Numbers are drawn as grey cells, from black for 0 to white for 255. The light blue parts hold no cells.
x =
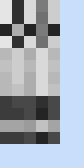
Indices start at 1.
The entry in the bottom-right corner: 72
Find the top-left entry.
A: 229
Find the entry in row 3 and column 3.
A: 36
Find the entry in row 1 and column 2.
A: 48
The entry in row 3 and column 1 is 36
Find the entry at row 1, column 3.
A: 217
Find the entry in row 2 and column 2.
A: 48
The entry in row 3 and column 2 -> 173
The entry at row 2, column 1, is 229
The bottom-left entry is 60
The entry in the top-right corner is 205

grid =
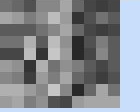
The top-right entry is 70
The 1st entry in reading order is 114
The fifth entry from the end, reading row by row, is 70
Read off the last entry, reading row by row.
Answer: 166
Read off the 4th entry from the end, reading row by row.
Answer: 155
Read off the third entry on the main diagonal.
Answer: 91
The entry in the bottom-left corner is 155
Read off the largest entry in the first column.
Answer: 176
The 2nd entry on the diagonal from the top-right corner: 114
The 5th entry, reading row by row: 135
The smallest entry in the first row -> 61

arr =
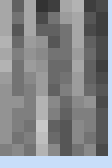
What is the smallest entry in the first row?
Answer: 50
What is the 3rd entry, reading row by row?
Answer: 167
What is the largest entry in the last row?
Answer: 179
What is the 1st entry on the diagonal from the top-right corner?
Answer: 74
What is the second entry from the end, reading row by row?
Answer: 137
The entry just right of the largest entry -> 97
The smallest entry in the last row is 74
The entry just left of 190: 127
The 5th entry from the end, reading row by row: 137
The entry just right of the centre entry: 115
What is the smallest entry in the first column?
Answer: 127
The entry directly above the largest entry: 179
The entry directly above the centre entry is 106
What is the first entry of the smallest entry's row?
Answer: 167
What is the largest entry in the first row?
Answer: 179
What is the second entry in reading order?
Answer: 97
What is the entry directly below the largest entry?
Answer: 190
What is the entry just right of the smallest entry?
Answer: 62
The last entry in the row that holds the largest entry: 86
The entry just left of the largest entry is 115
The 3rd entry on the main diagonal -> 167
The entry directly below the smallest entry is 74

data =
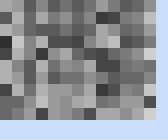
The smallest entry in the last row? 69
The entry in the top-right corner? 143
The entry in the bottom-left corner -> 103
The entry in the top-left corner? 167
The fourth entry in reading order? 133
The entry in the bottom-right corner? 207
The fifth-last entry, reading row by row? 167
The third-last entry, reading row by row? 143
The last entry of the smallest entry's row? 123
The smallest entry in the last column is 79
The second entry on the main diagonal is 177
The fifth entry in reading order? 91
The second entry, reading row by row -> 155

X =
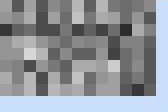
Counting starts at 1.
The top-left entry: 160
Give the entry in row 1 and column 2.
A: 87
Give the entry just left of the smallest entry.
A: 109
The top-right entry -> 138
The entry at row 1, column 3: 160
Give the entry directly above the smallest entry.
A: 109
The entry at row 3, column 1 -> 55
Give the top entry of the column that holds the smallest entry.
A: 109
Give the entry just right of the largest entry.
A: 183
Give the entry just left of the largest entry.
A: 149
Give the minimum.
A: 44
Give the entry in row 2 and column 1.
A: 149
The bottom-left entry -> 160
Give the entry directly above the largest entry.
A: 183
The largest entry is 215
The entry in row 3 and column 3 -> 109
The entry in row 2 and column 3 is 171
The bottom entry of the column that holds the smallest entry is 87
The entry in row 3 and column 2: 97
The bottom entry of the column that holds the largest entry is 183
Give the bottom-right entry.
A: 97

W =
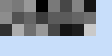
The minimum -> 1
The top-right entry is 20
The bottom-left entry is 48
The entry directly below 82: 172
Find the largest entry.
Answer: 201
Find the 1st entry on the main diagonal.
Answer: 132

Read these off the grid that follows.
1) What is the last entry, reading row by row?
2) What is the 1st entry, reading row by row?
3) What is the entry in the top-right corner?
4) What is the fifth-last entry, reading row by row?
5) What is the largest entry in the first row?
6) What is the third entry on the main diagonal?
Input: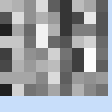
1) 115
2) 188
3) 94
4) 166
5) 219
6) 105

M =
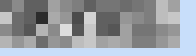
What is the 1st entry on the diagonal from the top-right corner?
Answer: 161
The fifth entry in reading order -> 161
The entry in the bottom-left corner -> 180
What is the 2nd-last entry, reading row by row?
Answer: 150
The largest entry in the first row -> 189
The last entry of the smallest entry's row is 199
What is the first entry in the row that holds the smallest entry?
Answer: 199
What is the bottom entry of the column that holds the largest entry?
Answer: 138
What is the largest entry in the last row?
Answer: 199
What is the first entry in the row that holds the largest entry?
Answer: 138
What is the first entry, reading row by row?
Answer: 108
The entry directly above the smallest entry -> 96
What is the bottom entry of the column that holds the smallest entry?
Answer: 108
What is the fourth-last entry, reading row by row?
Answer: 126
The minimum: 44
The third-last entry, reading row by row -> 126
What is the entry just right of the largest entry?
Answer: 86
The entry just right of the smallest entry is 170
